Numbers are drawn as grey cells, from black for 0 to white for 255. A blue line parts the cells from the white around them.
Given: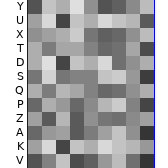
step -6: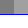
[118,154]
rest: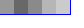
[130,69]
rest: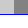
[69]
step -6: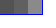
[77,90,132]
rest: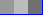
[53]

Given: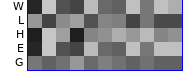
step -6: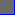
[99]
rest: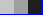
[133,145,174,152,186,133,145]
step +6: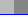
[192,139]
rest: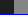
[145,174,152,186,133,145]
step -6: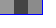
[146,62,133]

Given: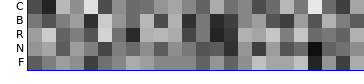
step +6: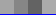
[171,140,105,177]
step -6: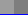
[151,120]
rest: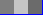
[120,99,177]
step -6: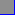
[136]
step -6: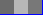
[101,177,114]
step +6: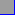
[163]

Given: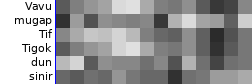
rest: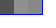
[127,135,56,178,218,163,156,96,206]
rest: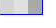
[127,119,143,96,49,90,119]
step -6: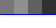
[113,137,90,43]
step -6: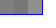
[121,113,137]

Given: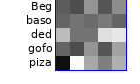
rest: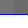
[121,100]
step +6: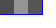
[83,154,91]
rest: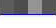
[141]
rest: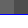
[148,85,162]

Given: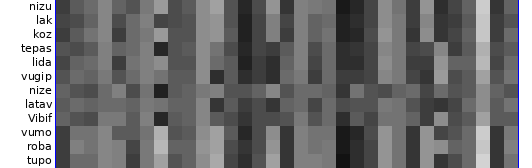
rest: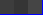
[107,141,91,115]
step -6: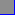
[135]
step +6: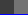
[67,121]
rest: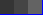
[198,61,107]

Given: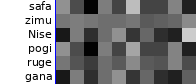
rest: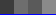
[90,84,131,76]
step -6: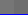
[112,104]
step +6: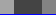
[171,74,74,137]
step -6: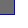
[104]
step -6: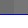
[104,112]
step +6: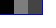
[8,131,74]
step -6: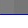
[119,112]

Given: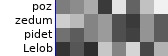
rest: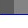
[155,79,65,148,92]
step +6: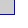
[212]
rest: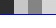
[71,178]
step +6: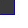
[64]
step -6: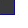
[52]
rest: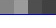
[148,92]

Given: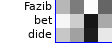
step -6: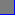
[118]
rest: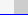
[22,169]

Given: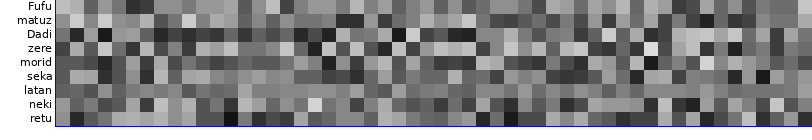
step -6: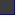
[54]
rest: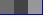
[128,143,67,54,60,89,157,109,40,164,170,67,128,122,109,40,151,26,157,122,151]
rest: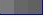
[135,151,40,109,26,75,75,170,135,170,103,89,48,67,67,170,83,164,40,75,116,190,48,97,151,48]
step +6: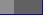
[149,103,103]
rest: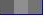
[116,128,48,48,151,60,109,128,176,143,164,197,116,75,67,89,109,75,122,75,151,60,157,109,164,67,122,67,34,103,54,67,135,116,116,170]
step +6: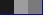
[32,163,128]

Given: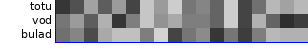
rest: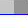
[169,126,126,100,205,68,177,100,46,61]
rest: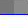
[54,118,61,126,184,177,177]
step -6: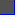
[75]
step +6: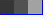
[60,87,168]
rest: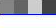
[112,184,162,184]

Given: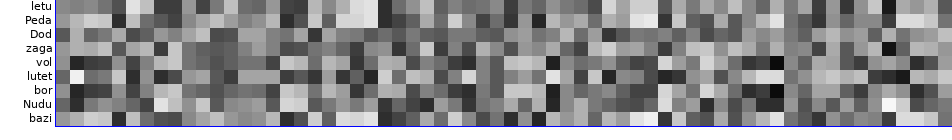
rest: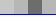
[164,54,109,176,170,75,129,109,61,46,129,88,191,199,183,32,137,109,121,145,96,67,75,213,157,121,213,170,109,54,67,11,137,96,170,164,88,61,145,164,137,46,81,157]
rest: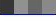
[137,61,219,219,199,115]
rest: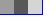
[206,88,121,151,121,157,54,102,67,46,157,121,54,115,129,170,102,176,38,137,176,121,102,81,75,102,219,129,157,46,137,75,121,46,46,151,81,137,88,157,96,145,247,206,75,102,121]
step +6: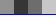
[151,60,115,205]
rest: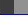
[164,137,46,81,157]
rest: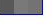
[129,96,129,75,102,88,157,137,157,121,96,157,183,145,157,96,176,115,145,157,191]

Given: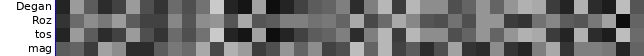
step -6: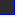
[38]
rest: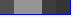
[114,135,92,85,120,162,14,100]
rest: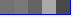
[107,169,135,85,79,114,79,149,149,60,52,114,135,92,85,120,162,14,100]
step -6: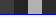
[54,30,171,38]
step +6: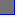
[120]

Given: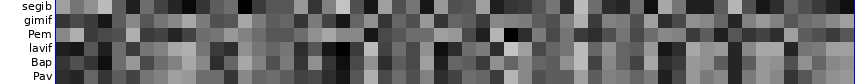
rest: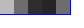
[15,167,117,31,31,93,181,80,23,45,101,80,59,37,15]
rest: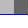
[144,101,93,152,23,45,167,144,152,37,136,167,167,37,117,123,159,159]
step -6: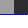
[153,39]
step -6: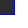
[39]
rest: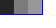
[136,53,86,123,144,152]
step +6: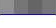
[150,123,107,123]

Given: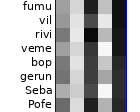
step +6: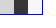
[219,60,253]
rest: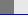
[9,185,23]

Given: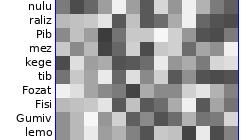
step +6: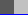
[95,199]
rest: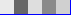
[89,144,83,76,83]
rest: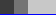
[246,208,150,83,76,123]
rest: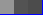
[123]
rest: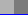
[95]
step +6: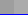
[164,177]

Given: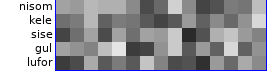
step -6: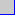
[196]
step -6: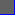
[91]
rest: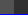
[154,105,170,138]
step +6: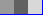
[160,103,222]
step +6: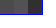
[81,88,54]
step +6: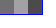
[117,168,81]
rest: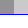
[89,154,97,216,97,146]

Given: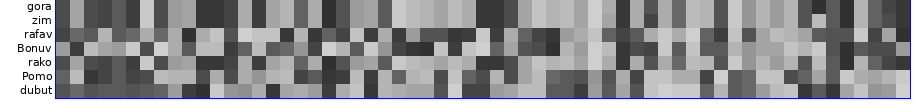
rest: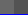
[90,90,83,90,98,156,61,49,201,149,142,172,55,164,172,156,61,172,195,55,180,172,164,164,83,207,68,68,156,164,187,187,90,90,61,156,90,164,83,195,207,201,201,98,180,90,104,156,187,195,55,90,55,164,195,149,156,207]
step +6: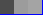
[82,162,170]
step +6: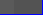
[96,89,89]
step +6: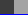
[67,170]
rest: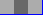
[49,172,195,83,207,195,195,55,180,55,98,68,195,61,172,61,156,83,83,55,61,201,61,172,98,68,55,156,172,195,98,68,90,172,201,172,207,98,61,195,83,164,187,180,164,90,83,83,201,68,164,49]
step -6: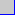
[195]
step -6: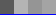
[84,174,143,158]

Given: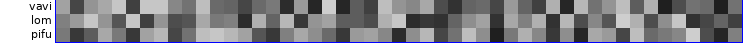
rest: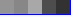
[100,106,70,154,100,64,176,38,183,114,148,190,93,176,31,77,114,106,31,114]
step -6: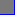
[115]

